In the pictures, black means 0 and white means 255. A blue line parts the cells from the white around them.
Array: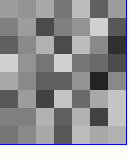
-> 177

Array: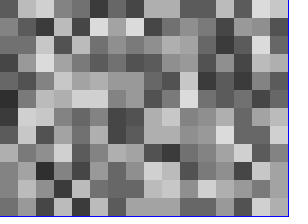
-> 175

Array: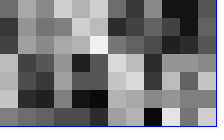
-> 207

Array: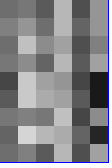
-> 161

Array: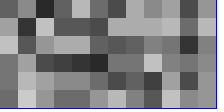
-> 150
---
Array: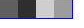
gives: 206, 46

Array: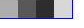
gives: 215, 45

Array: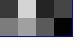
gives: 212, 3

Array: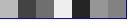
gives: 238, 37

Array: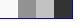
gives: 249, 51

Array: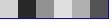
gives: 223, 40
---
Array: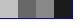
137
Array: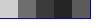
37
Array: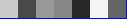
245
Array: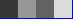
98
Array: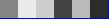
186
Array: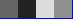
221
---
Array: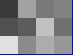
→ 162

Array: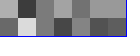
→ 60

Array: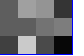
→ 160

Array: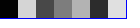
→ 213

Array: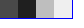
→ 31

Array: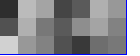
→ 187

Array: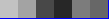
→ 163

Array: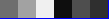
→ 162

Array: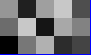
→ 32
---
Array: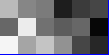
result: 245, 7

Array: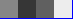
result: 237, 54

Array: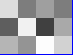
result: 253, 64

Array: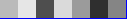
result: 230, 47

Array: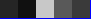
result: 200, 16

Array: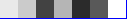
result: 255, 43
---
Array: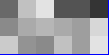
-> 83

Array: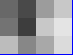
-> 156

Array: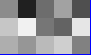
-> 162

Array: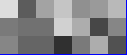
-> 154

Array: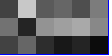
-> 78

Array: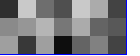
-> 171

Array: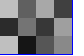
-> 168
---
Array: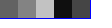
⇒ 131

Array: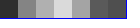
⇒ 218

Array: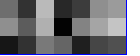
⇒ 101

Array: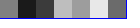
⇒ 190

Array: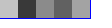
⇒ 57

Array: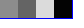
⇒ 140
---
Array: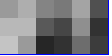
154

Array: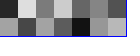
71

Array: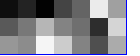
140

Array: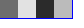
226

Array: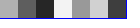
94

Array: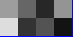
51
